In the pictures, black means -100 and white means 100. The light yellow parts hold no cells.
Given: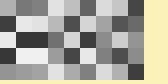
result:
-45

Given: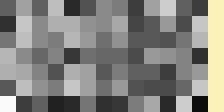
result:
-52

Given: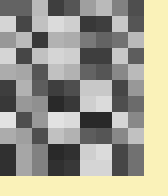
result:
-39

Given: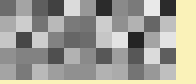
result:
-66

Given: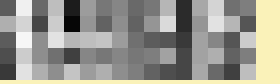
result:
-1
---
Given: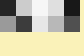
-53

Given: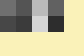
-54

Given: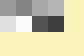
97

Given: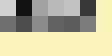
-39

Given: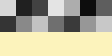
7

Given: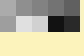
74

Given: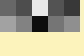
3
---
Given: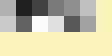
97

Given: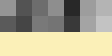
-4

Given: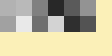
-12

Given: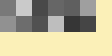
-37

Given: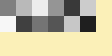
-10

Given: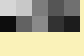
8

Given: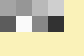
6

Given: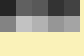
40

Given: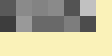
-18
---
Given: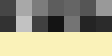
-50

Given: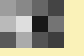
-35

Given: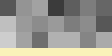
-14

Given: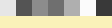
10

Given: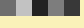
-73

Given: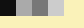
-6

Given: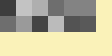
-47

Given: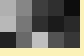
50
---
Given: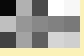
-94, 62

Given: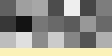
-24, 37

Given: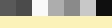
-30, -88

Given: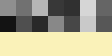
12, -32

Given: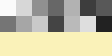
96, -73

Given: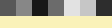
-31, -65

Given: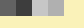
-23, 38

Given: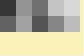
-57, 47
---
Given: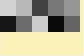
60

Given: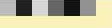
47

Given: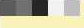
49

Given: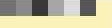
30

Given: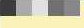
33

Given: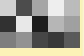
81

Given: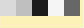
70

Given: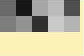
47

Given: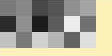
74

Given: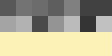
46
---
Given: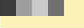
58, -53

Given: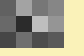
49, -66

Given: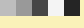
91, -71

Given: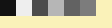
87, -86

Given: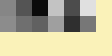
76, -91

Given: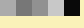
57, -93

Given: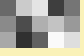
96, -62

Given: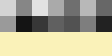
77, -84

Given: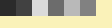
71, -66

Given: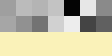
86, -97
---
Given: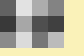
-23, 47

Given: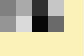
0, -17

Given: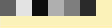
-23, -67

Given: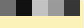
-13, -58

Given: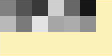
1, 13

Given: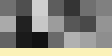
-12, 11

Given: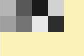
42, -65

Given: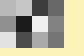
45, -8

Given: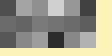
-38, 40
